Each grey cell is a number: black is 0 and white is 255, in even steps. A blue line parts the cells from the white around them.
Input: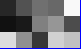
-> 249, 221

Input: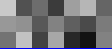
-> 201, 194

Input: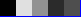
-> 224, 146

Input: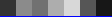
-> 216, 173

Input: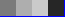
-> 202, 174

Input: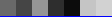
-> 210, 197
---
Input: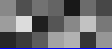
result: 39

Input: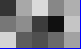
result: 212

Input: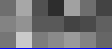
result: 118

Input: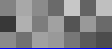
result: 139

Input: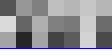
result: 163

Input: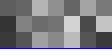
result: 59

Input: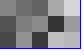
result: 71

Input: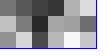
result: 145
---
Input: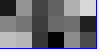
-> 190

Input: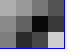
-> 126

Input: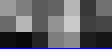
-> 14

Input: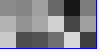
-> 201

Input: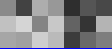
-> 166

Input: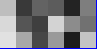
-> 225

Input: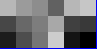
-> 28

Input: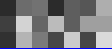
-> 49

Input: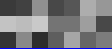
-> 52

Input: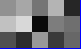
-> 80
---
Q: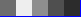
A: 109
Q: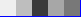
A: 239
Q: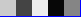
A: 203
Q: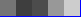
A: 117
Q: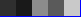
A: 47
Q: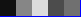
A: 16
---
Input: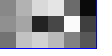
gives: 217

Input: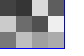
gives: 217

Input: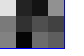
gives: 19

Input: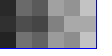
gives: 90

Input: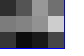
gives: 152

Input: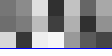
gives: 223

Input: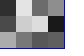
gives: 108
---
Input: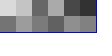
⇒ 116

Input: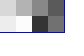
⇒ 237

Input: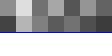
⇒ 67

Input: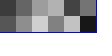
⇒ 86

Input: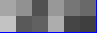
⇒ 195

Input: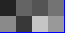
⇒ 138

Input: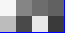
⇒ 188

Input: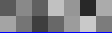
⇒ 164

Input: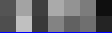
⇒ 78

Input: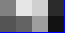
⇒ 84
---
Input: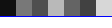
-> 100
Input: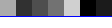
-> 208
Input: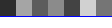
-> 67
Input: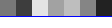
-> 190
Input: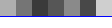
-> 138
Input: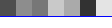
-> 170
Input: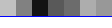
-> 108
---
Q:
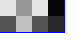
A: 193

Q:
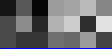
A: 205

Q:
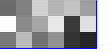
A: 231

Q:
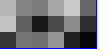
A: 74

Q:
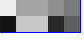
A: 200

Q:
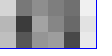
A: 134

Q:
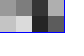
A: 219

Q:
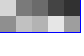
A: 179
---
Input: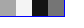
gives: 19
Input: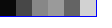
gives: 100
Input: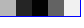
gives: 99
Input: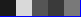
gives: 58
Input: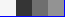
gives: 111
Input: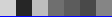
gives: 73
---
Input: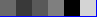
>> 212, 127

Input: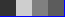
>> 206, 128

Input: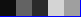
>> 212, 159

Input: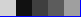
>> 211, 159

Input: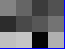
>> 197, 191

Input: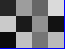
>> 218, 202
